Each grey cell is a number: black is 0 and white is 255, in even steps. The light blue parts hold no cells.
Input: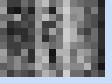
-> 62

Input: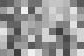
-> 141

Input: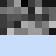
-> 156

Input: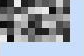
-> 235

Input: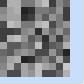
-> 176

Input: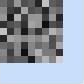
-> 151
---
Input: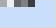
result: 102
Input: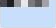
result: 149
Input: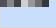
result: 67
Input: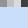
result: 218
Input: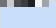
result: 76
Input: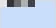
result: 108
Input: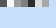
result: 155
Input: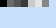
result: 83
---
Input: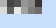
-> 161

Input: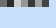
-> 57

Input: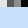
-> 90

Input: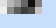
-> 61

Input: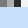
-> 175

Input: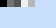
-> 85

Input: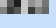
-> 59

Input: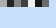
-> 237

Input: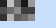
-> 94

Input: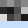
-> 66
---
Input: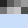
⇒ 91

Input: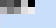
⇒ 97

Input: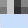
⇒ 201

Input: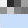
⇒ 43

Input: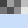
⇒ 160

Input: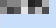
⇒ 133
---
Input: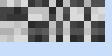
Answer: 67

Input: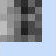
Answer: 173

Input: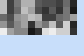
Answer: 191

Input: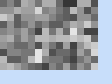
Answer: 147

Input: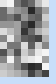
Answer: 106

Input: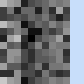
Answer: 62

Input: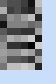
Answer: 175
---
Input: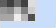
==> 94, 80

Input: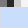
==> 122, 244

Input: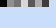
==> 6, 61

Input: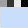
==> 160, 9

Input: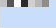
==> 194, 141

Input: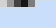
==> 210, 124

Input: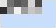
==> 227, 185

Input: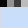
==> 6, 188

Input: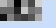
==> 183, 168
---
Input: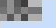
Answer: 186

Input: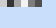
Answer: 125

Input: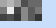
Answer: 105

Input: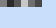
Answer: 111

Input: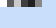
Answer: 32

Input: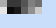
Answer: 128
